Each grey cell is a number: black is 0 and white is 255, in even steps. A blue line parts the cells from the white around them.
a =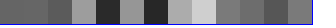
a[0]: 101
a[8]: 207
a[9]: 122

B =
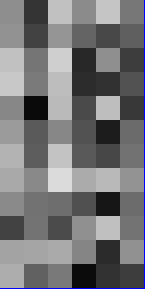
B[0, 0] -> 142
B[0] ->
[142, 52, 193, 139, 197, 119]
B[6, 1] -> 93
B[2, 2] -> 207
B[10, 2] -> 170
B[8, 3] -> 80
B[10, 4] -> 43
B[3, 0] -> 200
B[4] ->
[135, 10, 186, 74, 190, 56]
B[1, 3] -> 100
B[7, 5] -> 147
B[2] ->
[193, 117, 207, 40, 143, 61]
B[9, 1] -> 115
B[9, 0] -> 66
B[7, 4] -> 185
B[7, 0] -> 169
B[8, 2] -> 110
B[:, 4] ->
[197, 72, 143, 49, 190, 28, 71, 185, 22, 192, 43, 50]

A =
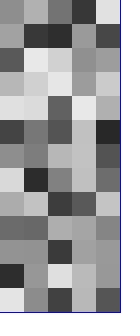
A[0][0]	142
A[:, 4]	[225, 71, 157, 203, 176, 40, 83, 109, 196, 133, 153, 152, 85]
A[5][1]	119
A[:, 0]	[142, 162, 89, 183, 224, 68, 142, 217, 172, 107, 147, 45, 228]
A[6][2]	183
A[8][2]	61
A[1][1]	56
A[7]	[217, 44, 129, 192, 109]
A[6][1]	125
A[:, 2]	[115, 46, 209, 230, 97, 84, 183, 129, 61, 174, 58, 223, 65]
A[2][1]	232
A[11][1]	151
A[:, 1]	[177, 56, 232, 208, 219, 119, 125, 44, 194, 104, 146, 151, 140]
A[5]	[68, 119, 84, 193, 40]

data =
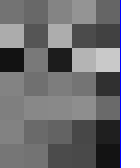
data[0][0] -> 115
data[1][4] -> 65
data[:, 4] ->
[101, 65, 201, 48, 106, 31, 19]
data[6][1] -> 115
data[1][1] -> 85
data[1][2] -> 173
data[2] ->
[18, 121, 28, 180, 201]
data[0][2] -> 132
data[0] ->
[115, 104, 132, 148, 101]
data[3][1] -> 112
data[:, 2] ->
[132, 173, 28, 125, 137, 99, 75]
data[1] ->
[172, 85, 173, 75, 65]

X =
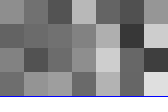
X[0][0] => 142
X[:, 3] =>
[184, 130, 142, 106]
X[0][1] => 113
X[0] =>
[142, 113, 83, 184, 100, 80, 150]
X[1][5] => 55
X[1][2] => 113
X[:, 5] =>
[80, 55, 103, 102]

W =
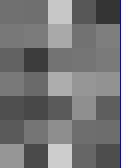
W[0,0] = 112
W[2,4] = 122
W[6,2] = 205
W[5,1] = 117
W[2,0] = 98
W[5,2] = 142
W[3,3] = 150
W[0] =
[112, 111, 199, 87, 52]
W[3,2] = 173
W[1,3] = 114
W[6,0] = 150

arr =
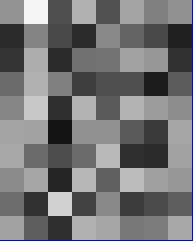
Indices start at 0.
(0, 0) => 148
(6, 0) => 168
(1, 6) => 73
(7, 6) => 159
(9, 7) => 169
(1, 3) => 44
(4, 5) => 179
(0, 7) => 145
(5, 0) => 164
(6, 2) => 76
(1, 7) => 33
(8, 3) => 66
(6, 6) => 44
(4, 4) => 90
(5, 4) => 144
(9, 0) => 162
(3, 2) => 128
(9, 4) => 166
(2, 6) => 151
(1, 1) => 133
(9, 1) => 94
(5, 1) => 161

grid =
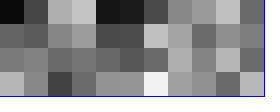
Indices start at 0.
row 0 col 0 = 9
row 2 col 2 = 105
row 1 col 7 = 164
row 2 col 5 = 85
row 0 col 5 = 25
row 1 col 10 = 126
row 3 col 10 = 185
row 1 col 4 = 74
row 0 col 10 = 106
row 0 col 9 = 192
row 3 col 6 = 242
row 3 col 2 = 66
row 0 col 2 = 175

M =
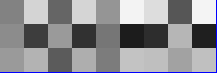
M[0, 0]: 130
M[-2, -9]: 140
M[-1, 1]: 179
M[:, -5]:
[149, 118, 124]
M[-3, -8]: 212
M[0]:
[130, 212, 101, 213, 149, 243, 221, 86, 244]
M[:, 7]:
[86, 182, 162]
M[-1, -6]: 174

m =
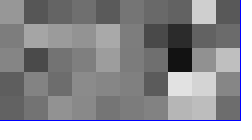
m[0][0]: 151
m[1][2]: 155
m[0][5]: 117
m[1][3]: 147
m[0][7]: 98
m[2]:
[133, 74, 115, 127, 157, 124, 111, 18, 145, 191]
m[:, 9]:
[88, 107, 191, 134, 109]
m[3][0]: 94
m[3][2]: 109
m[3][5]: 128
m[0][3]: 111
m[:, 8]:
[207, 98, 145, 212, 189]
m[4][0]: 98
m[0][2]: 100
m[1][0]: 125

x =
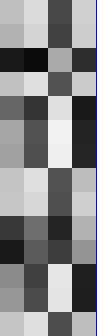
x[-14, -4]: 191
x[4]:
[102, 51, 224, 24]
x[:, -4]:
[191, 178, 25, 193, 102, 166, 161, 196, 198, 56, 25, 139, 151, 197]
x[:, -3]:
[219, 212, 11, 222, 51, 82, 79, 223, 215, 110, 91, 64, 75, 223]
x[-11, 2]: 82
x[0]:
[191, 219, 72, 208]
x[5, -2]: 242
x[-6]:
[198, 215, 78, 207]
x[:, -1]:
[208, 205, 45, 203, 24, 35, 37, 189, 207, 178, 148, 31, 30, 190]
